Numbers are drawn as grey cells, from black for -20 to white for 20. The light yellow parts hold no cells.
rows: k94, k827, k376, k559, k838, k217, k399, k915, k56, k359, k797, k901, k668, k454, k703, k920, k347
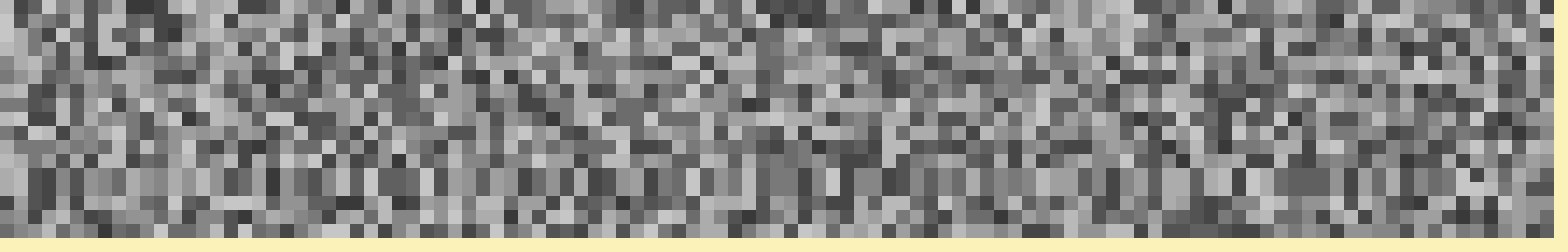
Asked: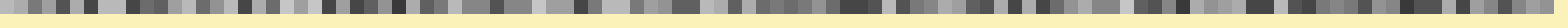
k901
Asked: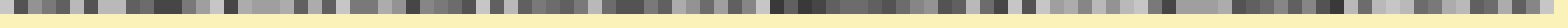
k827

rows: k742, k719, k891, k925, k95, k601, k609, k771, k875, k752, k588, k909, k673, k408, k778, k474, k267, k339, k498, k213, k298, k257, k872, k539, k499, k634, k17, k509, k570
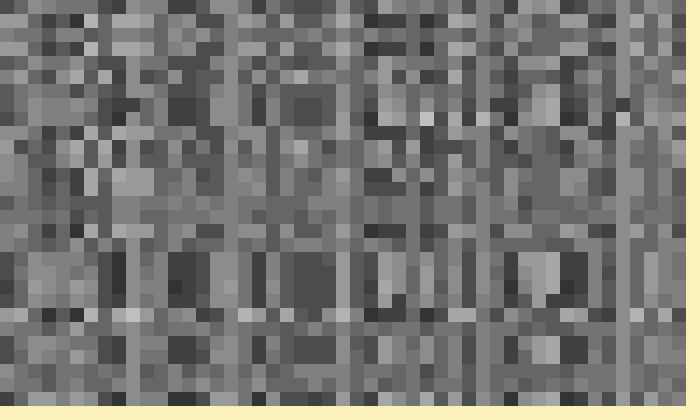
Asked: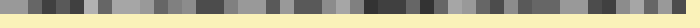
k925
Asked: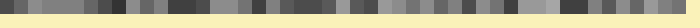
k498
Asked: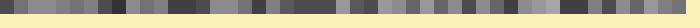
k213
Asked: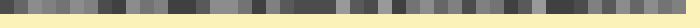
k257
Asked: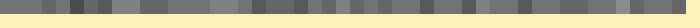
k474
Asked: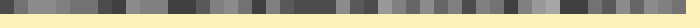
k499

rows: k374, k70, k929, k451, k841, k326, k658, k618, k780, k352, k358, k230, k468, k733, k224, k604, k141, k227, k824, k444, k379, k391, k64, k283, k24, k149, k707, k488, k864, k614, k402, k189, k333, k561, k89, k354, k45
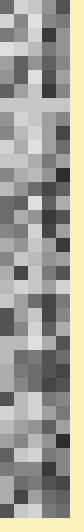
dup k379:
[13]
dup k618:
[11]
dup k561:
[1]
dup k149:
[-3]

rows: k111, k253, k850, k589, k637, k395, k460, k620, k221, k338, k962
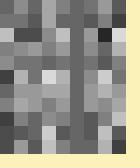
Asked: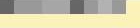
k460
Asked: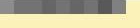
k637
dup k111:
[-4]

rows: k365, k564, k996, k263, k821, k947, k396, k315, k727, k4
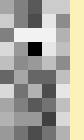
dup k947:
[-4]
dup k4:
[-2]

